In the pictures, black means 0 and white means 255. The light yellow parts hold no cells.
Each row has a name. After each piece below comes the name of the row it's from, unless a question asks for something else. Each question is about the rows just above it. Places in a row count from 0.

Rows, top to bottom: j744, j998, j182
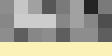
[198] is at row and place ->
j744, 1
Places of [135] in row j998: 0 4 6
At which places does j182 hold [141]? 0 3 5 6
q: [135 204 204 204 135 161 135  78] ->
j998
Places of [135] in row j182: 2
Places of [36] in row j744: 6
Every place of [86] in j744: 3

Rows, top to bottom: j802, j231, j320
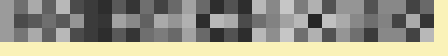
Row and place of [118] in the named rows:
j320, 1
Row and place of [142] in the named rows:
j320, 19
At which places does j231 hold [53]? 7 30
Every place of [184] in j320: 4 18 30

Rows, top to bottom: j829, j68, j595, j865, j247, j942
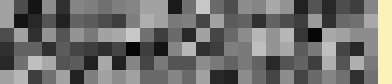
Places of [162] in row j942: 0 4 7 9 14
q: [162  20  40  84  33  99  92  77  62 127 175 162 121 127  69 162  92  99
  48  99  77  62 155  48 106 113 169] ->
j68
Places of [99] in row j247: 16 18 21
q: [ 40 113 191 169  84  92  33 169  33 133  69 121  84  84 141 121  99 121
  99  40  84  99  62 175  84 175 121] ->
j247
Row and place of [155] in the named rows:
j68, 22
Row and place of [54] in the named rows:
j595, 21

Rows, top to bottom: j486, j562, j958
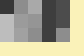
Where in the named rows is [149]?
j562, 2
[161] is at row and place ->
j958, 1
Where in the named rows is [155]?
j562, 1
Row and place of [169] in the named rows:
j486, 2
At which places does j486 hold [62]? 3

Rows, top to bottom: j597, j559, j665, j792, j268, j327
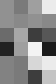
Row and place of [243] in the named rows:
j792, 2
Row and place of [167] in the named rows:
j665, 1
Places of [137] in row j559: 1 3

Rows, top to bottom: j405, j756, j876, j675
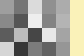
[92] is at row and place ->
j876, 0
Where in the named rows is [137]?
j756, 0
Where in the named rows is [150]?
j675, 4

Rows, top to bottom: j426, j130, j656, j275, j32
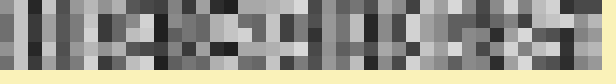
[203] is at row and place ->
j656, 10
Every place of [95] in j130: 32 33

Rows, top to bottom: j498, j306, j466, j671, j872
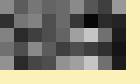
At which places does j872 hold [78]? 3
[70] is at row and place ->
j872, 2

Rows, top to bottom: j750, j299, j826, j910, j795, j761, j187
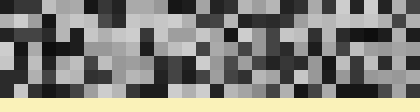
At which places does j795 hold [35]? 1 3 13 19 29
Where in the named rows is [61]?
j299, 14
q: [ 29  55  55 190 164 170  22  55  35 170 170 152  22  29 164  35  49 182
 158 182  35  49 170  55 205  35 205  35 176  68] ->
j750
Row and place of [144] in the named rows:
j795, 10
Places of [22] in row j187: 3 21 24 25 26

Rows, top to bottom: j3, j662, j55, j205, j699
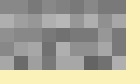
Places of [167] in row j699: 0 4 5
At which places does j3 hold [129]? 4
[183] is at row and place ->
j662, 4
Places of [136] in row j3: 0 1 3 6
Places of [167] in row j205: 2 7
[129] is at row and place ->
j3, 4

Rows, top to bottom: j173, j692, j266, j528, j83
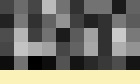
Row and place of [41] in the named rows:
j83, 6
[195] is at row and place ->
j528, 1
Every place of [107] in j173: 1
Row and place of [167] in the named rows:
j528, 6
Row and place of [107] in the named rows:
j173, 1

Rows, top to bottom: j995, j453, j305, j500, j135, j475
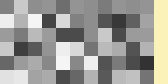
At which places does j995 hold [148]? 3 5 8 10
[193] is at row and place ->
j475, 9
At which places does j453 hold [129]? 5
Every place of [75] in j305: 4 5 8
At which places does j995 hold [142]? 2 6 9

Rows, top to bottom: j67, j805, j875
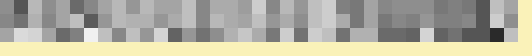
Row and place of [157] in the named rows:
j67, 17
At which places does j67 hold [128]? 24 32
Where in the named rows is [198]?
j875, 17

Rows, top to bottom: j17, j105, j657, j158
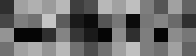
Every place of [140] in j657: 8 12
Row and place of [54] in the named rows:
j657, 5
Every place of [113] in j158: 0 5 7 11
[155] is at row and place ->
j17, 3
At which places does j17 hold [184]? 4 7
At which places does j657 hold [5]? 1 2 7 11

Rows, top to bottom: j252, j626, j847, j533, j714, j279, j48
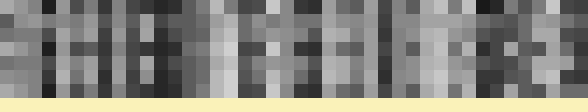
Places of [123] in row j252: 6 14 16 32 36 38
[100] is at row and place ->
j847, 14

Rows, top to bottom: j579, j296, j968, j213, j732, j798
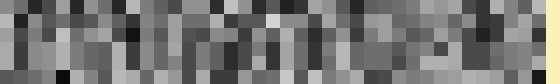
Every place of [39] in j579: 2 5 8 25
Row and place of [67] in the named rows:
j798, 26
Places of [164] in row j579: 22 30 32
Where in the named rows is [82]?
j968, 13
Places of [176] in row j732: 4 8 30 31
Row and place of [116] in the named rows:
j213, 29

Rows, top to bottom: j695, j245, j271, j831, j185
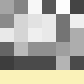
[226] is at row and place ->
j245, 2
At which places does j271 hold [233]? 0 3
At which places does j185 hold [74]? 1 2 3 5
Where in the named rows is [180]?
j185, 4
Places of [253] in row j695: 4

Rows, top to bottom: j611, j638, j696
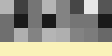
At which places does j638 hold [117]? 2 5 6
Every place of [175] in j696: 1 4
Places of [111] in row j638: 0
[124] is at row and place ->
j696, 6

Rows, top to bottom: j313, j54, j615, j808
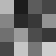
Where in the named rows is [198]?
j808, 1
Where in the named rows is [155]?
j615, 1
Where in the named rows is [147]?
j54, 3
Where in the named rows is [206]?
j808, 3
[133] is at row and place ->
j54, 0

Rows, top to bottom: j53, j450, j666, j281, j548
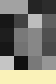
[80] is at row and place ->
j666, 3
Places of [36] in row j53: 2
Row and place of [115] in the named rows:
j281, 1
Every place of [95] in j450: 3
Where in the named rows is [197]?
j548, 0

